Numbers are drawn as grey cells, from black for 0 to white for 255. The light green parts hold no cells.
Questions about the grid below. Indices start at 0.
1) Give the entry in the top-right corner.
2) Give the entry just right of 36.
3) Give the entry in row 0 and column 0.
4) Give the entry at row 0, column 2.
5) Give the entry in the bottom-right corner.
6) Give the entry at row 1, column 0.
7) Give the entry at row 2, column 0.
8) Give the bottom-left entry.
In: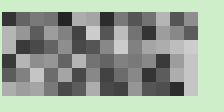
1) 142
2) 173
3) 52
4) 121
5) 197
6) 181
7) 181
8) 173

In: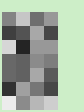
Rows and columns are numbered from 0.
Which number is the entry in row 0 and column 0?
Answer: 132
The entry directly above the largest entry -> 50
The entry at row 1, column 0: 63
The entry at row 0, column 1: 198
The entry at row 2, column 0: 214
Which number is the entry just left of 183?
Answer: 139
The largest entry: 236
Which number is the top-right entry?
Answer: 152

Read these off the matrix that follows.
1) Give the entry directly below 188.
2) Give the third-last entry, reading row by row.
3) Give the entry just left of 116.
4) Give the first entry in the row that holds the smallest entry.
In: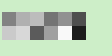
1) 91
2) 160
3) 188
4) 202

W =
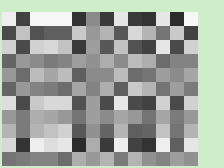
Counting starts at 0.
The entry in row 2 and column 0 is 209
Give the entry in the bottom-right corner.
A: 145
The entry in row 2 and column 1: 74
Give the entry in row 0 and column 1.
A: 66
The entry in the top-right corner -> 246
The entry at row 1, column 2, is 82
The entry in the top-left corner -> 238
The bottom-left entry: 116
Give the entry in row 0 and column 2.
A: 246
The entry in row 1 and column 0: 74

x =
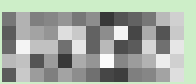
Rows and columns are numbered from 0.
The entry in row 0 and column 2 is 127
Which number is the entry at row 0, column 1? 178
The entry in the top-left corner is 119
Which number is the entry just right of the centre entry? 185
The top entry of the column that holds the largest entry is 56
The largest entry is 251
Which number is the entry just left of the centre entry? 230
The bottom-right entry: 222
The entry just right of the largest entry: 134
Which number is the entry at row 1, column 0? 91
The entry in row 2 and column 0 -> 105
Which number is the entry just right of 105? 244
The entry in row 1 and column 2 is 163
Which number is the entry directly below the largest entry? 70

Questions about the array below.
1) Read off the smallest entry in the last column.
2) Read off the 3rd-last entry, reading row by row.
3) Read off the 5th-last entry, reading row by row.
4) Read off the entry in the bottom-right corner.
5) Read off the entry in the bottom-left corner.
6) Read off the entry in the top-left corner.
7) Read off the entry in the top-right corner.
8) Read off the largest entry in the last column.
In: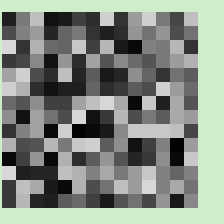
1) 51
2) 149
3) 114
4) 136
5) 57
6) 31
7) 191
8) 199

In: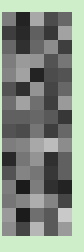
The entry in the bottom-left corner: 140
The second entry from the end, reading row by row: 89
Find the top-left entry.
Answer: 125
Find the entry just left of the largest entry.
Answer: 89
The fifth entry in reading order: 103
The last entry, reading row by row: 154
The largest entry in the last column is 201
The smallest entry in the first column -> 41
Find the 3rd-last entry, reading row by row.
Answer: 182
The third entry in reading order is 168
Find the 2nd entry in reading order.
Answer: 35
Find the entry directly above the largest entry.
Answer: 69
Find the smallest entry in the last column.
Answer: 35
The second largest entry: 188
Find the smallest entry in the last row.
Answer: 69
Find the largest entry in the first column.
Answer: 154
